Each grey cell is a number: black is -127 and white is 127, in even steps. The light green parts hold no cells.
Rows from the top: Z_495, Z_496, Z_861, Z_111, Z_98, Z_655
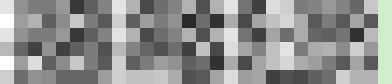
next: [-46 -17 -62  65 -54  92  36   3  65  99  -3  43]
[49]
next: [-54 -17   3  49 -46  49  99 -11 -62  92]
[78]
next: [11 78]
[23]
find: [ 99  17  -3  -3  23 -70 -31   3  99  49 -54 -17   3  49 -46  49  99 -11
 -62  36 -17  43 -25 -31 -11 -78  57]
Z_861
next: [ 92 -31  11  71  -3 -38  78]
[-31]
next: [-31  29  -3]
[17]
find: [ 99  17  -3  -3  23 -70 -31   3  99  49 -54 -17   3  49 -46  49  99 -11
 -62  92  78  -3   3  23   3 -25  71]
Z_495

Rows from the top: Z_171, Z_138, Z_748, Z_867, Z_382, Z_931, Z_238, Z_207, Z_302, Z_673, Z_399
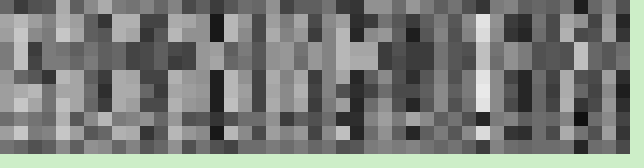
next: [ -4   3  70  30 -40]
[-24]
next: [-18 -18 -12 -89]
[-18]
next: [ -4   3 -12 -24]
[-12]
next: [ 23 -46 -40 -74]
[-46]
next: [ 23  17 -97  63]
[23]
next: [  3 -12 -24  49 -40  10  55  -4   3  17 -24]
[23]
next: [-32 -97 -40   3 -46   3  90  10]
[-74]

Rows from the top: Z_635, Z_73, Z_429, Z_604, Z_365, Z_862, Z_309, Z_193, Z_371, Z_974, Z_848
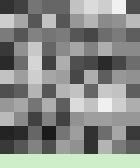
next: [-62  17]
[30]
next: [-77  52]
[-4]
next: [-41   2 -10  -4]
[-41]
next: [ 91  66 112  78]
[46]
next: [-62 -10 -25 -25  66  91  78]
[112]
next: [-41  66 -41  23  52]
[10]
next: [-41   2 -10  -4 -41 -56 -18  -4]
[-33]

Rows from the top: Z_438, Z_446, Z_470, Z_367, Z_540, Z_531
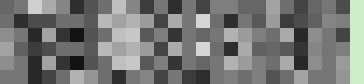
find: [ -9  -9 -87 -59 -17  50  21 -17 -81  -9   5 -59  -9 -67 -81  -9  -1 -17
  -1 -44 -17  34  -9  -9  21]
Z_531
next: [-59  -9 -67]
[-81]
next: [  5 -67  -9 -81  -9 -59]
[-1]
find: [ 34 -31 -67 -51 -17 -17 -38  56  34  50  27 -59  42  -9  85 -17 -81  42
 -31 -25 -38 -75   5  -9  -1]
Z_367

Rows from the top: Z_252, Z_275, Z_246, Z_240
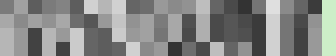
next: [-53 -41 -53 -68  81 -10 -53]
[18]
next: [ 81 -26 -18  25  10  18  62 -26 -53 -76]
[-10]

